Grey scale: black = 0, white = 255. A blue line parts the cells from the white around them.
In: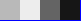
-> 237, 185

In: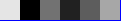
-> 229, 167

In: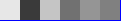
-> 231, 197

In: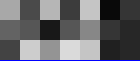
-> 218, 205

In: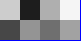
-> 245, 205

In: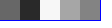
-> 247, 166

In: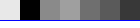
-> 232, 159

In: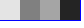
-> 228, 165

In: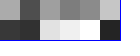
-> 255, 240

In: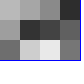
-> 233, 206
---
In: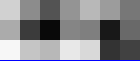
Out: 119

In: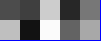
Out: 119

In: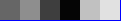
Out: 225

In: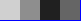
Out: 101

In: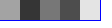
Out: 228

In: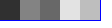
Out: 190

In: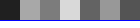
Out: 84

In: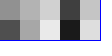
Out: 197

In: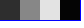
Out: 4
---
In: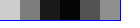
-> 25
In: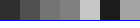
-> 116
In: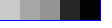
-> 148
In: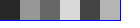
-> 102
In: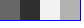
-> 242
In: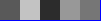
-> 44
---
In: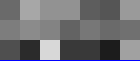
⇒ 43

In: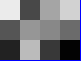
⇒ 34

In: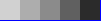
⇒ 96

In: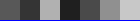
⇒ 52

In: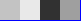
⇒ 159

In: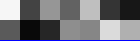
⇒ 23

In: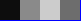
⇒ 109

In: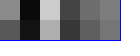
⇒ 18
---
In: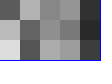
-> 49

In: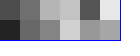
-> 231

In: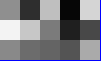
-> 213

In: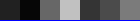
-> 123

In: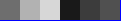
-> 80

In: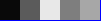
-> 167

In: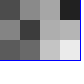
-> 33

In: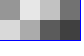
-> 114

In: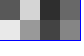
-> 104

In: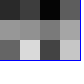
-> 93
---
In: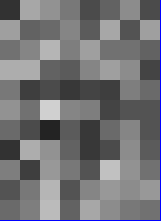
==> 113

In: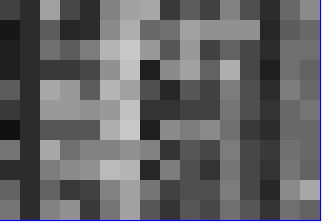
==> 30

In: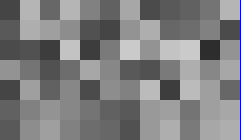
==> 75

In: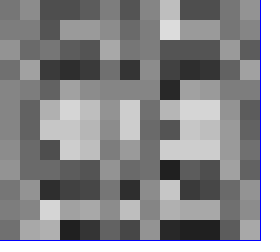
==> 147

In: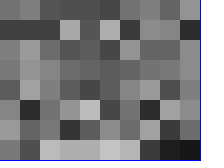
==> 127

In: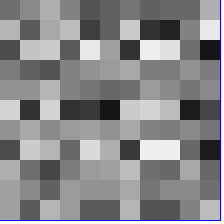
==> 76
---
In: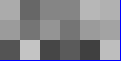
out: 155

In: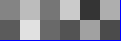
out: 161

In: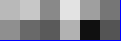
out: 16

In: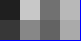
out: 99

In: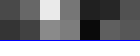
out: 95

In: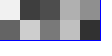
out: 192

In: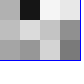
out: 196

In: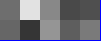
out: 94

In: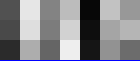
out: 165
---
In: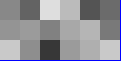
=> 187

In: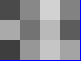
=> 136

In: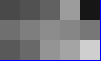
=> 97

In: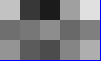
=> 27

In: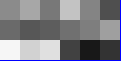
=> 195

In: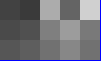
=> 172
